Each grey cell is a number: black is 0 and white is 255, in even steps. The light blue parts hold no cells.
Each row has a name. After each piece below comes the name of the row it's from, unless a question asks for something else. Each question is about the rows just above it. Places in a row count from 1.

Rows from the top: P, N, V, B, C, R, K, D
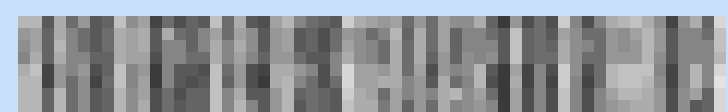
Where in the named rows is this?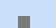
D, 31
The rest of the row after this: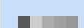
[161 109 151 109 161 142 142 172 100  58 151  79 109  79 205 133  79 133
 172 182 193 172 142  68 142 172 100 215]
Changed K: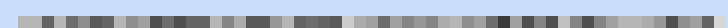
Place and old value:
17, [193]
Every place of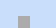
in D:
11 29 30 36 52 53
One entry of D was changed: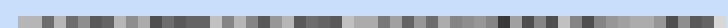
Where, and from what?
3, [100]
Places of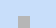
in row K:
1 2 4 9 23 37 51 52
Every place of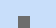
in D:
5 13 25 35

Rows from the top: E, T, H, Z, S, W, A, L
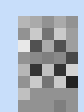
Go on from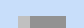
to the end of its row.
[146]
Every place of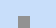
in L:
1 2 3 5

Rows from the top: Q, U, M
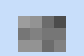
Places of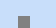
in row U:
2
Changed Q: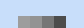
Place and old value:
3, [108]
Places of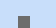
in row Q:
3
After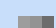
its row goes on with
[76]

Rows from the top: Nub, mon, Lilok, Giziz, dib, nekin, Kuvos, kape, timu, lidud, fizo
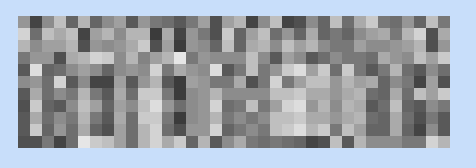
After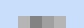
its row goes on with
[230 120 150 140 140 140 191 140  89 160 140  89 110 140 120 120 110 170
 150 140 191 160 202]
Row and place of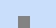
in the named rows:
Giziz, 11

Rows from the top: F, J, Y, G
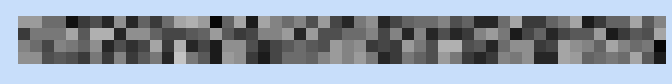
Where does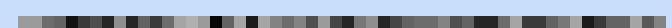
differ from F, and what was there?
4, [108]
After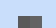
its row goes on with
[155  89  58  70 131 131 155  38 155  79  79 108 108 131  70 131  38 131
  38  79  38  58 131 155 120  27  70  99  38  70  89  89 155  27  58  89
  79 165]
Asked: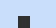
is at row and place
Y, 10

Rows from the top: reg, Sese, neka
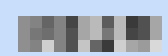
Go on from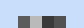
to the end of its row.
[166]
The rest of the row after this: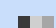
[155 217]
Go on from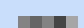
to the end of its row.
[186  92 186  58  81 166]
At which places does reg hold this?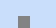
2 4
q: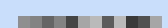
reg
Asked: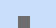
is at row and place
Sese, 3
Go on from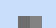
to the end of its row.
[ 81 166 186 119 186  69  81 166]

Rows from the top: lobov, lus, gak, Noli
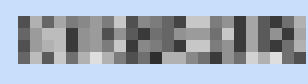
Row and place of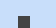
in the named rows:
lobov, 14
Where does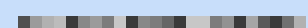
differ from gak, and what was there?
6, [146]
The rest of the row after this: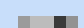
[155  80 146  90  58 112 102 146 155 155 112 199  58 166  90 146  58 166]
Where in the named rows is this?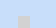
Noli, 20
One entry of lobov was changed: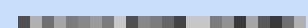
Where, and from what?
3, [102]
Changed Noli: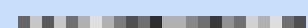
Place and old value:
2, [188]

